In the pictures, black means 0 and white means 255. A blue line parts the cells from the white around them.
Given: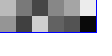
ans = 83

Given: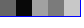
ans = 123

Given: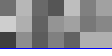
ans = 175

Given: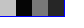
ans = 120

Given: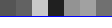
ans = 161

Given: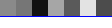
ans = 227

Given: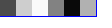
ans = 9

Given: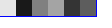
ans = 52
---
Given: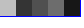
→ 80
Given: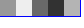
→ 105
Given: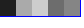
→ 205
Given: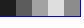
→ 162
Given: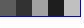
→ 161
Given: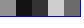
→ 51
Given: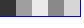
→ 234
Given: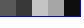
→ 196
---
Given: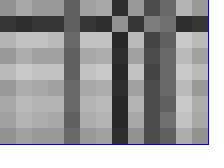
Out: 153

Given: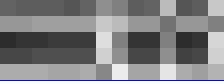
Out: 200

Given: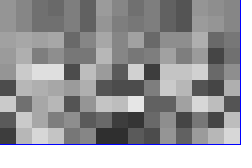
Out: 134

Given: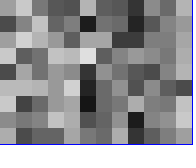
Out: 180

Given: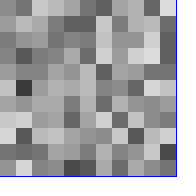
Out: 219
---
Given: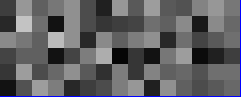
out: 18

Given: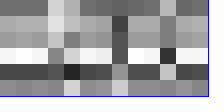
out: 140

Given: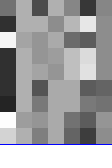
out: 211

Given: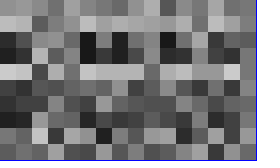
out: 92

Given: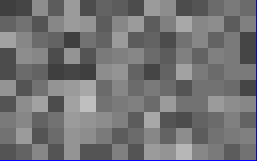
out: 84
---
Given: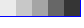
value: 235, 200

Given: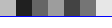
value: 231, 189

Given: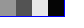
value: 232, 150

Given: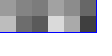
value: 218, 189

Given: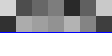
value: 213, 201

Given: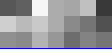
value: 245, 207
